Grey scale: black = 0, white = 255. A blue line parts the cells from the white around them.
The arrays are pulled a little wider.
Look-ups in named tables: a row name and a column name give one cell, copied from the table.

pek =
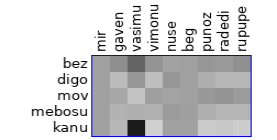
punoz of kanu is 203
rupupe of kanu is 205
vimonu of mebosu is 176
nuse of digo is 150
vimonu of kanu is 207
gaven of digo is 187
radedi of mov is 147
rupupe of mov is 156
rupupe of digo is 183
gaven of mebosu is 179
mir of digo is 160
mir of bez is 160
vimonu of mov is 159
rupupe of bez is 145
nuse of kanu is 161
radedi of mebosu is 181
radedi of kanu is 200
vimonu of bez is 147
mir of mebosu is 160

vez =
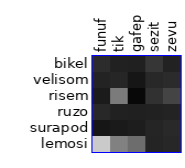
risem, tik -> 123
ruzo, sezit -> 33
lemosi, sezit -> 36
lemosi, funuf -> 202
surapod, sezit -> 37
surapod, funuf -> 22
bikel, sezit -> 54
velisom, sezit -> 40

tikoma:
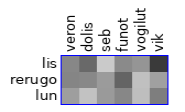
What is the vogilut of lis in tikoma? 149
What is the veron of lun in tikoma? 158
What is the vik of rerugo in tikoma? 160
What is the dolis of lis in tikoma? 105
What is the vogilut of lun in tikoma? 190
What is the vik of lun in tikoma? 126
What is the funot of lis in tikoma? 138

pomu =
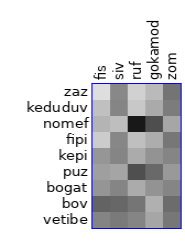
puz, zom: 153
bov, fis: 99
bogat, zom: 133
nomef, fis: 180
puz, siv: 165
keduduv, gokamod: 170
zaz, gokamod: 186

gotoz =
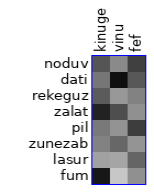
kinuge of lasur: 161
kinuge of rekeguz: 91
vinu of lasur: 165
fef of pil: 61
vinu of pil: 147
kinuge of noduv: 85
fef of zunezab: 148
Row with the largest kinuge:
lasur

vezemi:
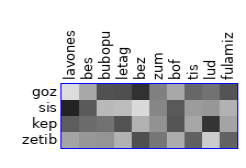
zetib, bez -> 79
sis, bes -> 90
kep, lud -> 52
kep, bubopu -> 114
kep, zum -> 146
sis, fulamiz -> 178
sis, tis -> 155
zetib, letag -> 178
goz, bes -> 168
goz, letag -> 79
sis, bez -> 218
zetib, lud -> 204
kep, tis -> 166
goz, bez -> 49
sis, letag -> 188
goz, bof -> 168
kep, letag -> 82
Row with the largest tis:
kep

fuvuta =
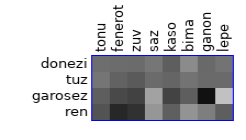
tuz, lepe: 106
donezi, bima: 139
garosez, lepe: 193
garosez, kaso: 67
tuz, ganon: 106
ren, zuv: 49
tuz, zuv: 90
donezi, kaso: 94
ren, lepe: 94
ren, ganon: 126
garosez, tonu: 94
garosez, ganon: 17
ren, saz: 150
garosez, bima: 94
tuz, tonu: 117
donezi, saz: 118
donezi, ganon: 105
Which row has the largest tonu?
tuz

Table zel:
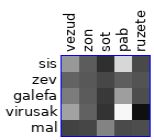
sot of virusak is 51
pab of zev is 94
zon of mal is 70
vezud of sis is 152
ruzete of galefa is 77
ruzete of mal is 77
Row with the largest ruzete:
zev

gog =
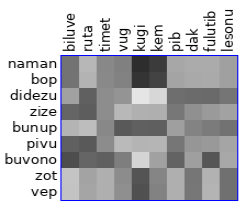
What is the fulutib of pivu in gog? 153
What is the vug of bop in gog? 130
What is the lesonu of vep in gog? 112
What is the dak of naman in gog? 171
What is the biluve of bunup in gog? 180
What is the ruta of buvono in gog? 101
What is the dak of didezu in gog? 107
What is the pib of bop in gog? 164
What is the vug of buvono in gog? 126
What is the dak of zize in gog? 144
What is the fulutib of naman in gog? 171
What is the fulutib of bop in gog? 170
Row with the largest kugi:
didezu

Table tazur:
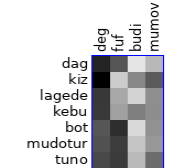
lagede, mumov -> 143
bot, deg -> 86
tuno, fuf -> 59
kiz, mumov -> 90
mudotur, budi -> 197
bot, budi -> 217
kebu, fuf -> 160
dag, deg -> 35
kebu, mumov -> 141
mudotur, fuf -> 61

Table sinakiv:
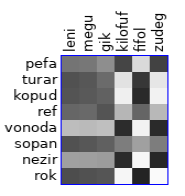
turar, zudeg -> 230
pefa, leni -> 116
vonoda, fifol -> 242
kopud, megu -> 89
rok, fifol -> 36
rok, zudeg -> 250
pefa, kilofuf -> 69
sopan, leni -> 81
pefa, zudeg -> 66
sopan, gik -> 96
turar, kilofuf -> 226
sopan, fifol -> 160
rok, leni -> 77
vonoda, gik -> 191
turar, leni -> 81
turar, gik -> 107
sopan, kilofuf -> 125

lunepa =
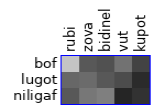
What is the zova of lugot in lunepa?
107
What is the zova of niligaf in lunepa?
119
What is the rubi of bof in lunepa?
196
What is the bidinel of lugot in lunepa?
88
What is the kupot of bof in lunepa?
67
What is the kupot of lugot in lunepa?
43
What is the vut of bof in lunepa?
114
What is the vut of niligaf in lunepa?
37
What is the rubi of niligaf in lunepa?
88
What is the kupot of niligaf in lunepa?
50
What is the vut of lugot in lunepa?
76
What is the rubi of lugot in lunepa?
103
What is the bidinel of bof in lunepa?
81
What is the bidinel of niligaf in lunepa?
127
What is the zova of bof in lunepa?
88
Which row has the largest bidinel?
niligaf

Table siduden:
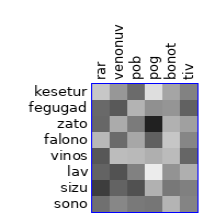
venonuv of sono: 135
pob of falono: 167
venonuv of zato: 171
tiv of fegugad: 97
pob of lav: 129
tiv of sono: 132
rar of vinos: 87
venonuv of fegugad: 89
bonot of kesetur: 165
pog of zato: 33
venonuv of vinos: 188
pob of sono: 121
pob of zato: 123
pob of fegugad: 179
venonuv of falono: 107

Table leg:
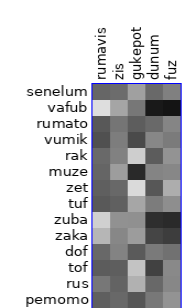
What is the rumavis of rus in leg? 119
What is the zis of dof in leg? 131
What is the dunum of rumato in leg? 105
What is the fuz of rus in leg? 135
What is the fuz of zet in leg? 173
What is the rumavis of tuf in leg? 89
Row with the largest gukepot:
zet

